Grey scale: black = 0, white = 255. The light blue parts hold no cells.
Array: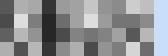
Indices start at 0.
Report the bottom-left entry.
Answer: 175
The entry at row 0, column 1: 175
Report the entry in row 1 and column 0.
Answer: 75
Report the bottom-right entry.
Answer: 109
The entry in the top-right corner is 191
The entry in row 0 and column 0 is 88
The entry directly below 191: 139
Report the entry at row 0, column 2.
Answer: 168

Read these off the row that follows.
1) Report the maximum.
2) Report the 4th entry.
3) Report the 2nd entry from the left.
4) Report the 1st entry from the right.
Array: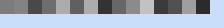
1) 194
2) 110
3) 131
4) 43

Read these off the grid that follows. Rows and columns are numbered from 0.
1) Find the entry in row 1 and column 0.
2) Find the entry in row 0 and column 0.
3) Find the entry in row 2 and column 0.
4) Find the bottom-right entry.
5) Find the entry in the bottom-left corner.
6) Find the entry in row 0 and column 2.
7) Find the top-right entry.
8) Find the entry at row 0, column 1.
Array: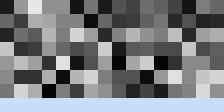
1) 103
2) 27
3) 35
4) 144
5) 117
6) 231
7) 103
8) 151

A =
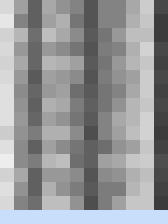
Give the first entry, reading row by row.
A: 216
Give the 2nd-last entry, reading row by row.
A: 198
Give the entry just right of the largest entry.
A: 139
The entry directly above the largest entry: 223
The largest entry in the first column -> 237
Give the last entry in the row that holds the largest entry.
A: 78
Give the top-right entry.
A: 72
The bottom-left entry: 216
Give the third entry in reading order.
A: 96
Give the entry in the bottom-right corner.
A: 60
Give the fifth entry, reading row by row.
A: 146
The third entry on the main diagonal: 110
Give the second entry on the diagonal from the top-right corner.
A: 198
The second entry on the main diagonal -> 131
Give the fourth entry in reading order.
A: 168
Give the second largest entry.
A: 230

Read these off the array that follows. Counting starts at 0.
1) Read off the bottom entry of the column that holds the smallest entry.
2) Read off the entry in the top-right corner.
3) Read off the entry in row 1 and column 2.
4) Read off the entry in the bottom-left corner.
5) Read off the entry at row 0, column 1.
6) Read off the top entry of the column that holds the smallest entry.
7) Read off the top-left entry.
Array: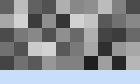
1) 31
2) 75
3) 60
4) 68
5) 188
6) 143
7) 97

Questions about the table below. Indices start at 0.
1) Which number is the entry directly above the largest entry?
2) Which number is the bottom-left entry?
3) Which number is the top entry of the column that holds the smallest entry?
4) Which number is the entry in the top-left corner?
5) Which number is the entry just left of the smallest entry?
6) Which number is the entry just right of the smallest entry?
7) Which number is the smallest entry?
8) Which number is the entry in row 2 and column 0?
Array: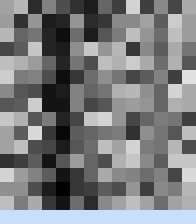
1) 86
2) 190
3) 78
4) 162
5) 28
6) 55
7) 0
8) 183

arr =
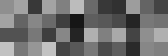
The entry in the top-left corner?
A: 143
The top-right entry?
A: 68
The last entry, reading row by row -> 128
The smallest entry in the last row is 42
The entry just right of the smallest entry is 94
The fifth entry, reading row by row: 128
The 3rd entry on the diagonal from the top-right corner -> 68
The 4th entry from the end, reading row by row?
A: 94
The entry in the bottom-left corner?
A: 194
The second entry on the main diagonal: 100
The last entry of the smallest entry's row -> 114
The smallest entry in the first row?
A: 49
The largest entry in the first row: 188

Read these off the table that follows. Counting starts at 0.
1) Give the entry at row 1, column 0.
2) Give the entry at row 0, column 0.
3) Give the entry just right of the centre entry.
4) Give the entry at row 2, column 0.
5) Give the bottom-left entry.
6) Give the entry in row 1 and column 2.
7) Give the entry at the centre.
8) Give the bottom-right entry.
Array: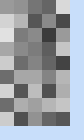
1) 211
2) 154
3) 101
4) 225
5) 204
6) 86
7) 132
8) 86

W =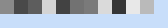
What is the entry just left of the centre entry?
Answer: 66
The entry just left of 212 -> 93

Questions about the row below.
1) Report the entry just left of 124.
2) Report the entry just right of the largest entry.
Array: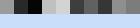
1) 143
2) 62

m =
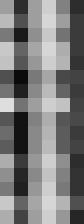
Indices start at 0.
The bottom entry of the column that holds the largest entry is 173
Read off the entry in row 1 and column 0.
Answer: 186
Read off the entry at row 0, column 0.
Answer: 158
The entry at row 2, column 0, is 121
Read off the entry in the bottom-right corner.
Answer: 38
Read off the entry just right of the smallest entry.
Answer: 121
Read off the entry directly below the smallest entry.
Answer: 32
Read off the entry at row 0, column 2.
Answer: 158
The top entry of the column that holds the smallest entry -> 45
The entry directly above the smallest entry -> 86
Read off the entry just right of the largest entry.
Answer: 115
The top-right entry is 45
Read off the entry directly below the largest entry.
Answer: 86
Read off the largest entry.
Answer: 222
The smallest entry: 11
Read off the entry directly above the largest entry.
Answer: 115
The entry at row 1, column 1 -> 80

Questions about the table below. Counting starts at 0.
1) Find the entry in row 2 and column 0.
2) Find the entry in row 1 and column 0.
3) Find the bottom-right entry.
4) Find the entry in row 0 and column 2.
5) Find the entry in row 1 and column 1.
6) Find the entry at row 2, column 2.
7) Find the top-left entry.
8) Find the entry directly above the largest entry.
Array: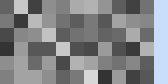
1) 73
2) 121
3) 87
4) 65
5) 58
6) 142
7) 99
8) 163
